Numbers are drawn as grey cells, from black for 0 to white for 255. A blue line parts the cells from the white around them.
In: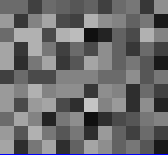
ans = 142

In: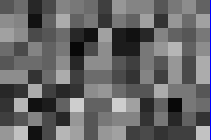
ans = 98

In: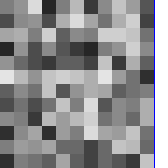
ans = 85

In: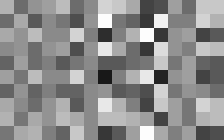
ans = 200

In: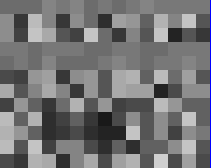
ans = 120

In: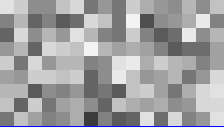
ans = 194

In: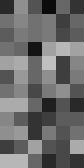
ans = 51
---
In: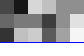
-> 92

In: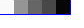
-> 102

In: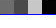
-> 74

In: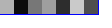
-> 45

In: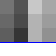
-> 53

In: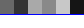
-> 137

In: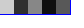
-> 135

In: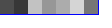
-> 172

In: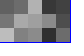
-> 139
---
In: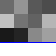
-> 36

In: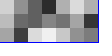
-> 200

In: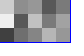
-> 133

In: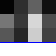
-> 38

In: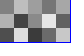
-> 59

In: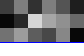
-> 72

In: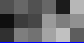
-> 164

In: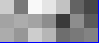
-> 110
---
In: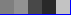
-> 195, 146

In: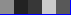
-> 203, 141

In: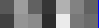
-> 235, 177

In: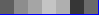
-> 196, 175

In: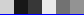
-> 234, 210

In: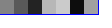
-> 203, 183

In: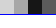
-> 212, 167

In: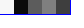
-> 247, 127

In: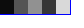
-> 217, 145
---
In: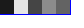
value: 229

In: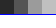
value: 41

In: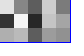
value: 186

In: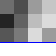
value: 86

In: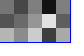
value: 139

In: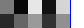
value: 101

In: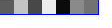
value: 237

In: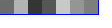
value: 86

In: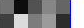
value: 219

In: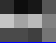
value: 74
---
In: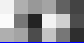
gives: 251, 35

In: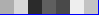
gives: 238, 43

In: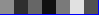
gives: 225, 16

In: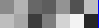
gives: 243, 39

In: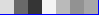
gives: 244, 53

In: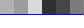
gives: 217, 48

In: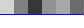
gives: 212, 55

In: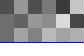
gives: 218, 59

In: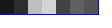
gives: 212, 23

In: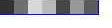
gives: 216, 49
